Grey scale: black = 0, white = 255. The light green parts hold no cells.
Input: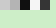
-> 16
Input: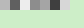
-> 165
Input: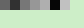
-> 175
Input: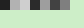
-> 158
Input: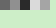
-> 42
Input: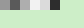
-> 242
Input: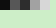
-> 45
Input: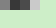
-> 56
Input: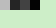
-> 37
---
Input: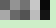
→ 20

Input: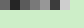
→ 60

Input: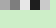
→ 126

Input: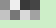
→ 69

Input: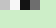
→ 110

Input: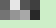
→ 63

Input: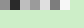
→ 125
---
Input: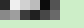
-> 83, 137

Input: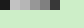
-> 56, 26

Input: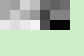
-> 109, 233

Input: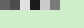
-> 122, 98

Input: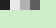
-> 95, 33

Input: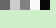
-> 7, 102

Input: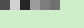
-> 113, 78

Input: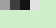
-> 226, 159

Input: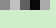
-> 170, 138

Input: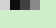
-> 137, 210
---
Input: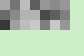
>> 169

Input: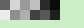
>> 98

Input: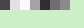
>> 70

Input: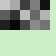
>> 199

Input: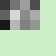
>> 57

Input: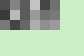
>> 79

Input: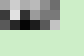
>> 164
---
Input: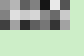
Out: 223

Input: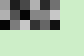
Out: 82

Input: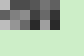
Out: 128

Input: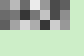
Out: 119

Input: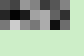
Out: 3

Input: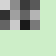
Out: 160

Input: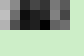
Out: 110
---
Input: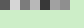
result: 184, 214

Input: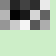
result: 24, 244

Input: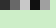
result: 200, 200

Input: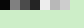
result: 36, 237

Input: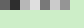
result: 223, 223

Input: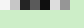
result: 90, 245

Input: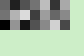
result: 62, 219

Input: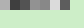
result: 146, 219

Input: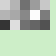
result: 136, 252
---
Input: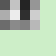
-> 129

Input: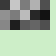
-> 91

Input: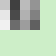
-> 157

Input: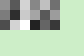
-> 255

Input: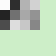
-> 199

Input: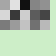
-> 194

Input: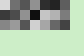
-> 85

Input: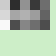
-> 134

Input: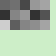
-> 133

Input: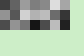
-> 117
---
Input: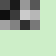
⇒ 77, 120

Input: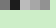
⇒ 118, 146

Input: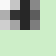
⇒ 248, 125

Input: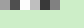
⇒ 159, 129

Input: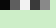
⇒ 7, 137

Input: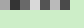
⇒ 166, 74

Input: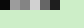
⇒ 8, 30

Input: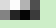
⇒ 219, 58

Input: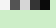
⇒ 244, 10

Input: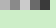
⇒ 180, 58
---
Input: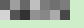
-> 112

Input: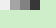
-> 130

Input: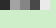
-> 73

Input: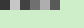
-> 174

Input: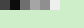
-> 143

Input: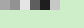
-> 30

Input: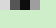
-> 13

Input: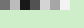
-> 166
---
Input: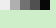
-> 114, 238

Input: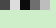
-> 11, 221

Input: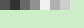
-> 145, 240

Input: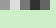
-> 120, 222

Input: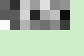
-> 35, 251

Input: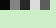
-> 39, 219
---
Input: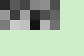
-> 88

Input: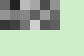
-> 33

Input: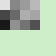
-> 134

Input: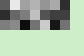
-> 233

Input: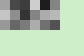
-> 72

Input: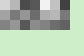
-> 183

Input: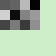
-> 99

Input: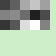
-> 96

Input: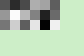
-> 43
